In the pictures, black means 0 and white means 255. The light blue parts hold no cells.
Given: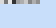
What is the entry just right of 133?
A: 174
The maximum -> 230
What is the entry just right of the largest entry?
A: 51
